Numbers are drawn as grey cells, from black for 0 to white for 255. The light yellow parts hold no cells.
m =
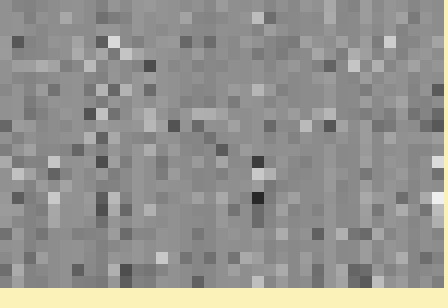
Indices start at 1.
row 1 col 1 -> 145
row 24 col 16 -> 140
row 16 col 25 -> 137
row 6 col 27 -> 131
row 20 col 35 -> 136
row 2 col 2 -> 147
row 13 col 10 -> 149
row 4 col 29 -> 159
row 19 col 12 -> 150
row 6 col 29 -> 137
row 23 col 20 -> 159
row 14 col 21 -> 139
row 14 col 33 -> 149
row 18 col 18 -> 136
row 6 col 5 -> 163
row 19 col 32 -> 138
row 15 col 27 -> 140
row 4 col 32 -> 124
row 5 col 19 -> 144
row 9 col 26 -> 140
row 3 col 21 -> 142
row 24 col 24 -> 153
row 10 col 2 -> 147
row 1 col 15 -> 145
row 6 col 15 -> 136
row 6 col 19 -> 135
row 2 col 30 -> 138
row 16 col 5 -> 141
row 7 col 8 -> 135
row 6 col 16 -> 142
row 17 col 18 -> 142
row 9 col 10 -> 149
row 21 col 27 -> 140
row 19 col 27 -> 140
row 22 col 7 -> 146
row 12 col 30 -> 139
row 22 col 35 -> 134
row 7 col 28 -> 156
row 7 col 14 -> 147
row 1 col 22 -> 146

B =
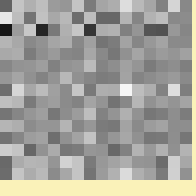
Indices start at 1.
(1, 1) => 99
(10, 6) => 141
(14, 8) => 122
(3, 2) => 155
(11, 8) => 151
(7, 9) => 124
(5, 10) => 119
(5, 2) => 173
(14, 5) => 149
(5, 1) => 169
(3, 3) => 199
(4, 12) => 134
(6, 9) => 132
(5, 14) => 155
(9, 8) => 164
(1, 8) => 123
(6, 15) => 142
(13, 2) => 196
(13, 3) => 103
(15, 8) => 116
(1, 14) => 129
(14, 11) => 174
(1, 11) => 221
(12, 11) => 167
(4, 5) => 165
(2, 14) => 189
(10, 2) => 134
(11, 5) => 149
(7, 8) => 134
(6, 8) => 187
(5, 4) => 143
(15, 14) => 122
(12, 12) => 145
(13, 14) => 177
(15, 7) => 196
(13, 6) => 119

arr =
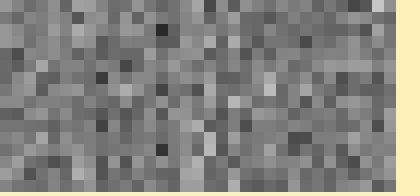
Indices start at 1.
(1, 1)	151
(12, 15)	123
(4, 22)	89
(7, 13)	135
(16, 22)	91
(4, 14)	90
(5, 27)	125
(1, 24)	135
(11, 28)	119
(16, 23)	105
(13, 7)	146
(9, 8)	129
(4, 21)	117
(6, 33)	148
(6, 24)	139
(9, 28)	95
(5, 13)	155
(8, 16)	111
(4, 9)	90
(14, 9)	83
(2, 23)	88
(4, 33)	117
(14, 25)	132
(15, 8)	155
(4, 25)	109
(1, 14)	100
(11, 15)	123
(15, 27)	117
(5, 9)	92
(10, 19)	84
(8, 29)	88
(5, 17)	145
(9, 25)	130
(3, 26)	116
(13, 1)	114
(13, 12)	124
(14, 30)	76
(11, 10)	134

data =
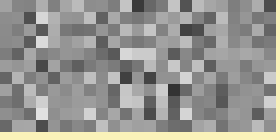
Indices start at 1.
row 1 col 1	162
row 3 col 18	160
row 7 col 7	142
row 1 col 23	77
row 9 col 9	146
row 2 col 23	128
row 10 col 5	143
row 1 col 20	126
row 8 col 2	111
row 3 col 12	154
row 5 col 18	163
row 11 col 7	136
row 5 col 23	136
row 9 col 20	147
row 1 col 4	174
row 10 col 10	167
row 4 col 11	134
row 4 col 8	181
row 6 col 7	95
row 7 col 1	101
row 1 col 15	196
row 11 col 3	167
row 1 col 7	187
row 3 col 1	139
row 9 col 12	195
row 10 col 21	149
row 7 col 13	68
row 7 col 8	191
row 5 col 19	166
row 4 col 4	219
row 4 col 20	137
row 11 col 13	162
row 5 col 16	136
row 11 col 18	173
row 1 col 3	131
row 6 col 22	150
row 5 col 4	127
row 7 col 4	145
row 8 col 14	204

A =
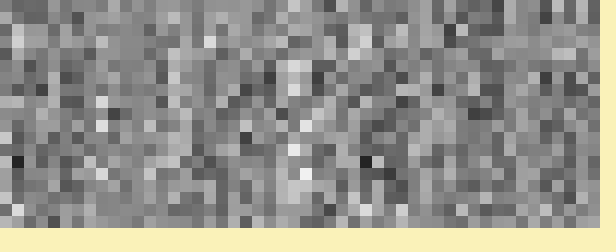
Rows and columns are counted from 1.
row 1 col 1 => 127
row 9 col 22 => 147
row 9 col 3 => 136
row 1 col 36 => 161
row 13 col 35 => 186
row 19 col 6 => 158
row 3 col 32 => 115
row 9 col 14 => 86
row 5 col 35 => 140
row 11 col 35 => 112
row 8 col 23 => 91
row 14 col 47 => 126
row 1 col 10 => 170
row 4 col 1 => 135
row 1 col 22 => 143
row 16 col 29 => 93
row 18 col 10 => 134
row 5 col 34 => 120
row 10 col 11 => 106
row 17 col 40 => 138
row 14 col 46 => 146
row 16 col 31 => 100
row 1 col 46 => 85
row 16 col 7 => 99
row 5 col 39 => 158
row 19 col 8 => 164
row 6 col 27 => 93
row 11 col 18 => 137
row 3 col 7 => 108
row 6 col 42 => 99
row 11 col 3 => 132
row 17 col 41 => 181
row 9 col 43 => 149
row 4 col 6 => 163
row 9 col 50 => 101
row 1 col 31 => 101
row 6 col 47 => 129
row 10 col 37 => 176
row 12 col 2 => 87
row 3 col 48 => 155
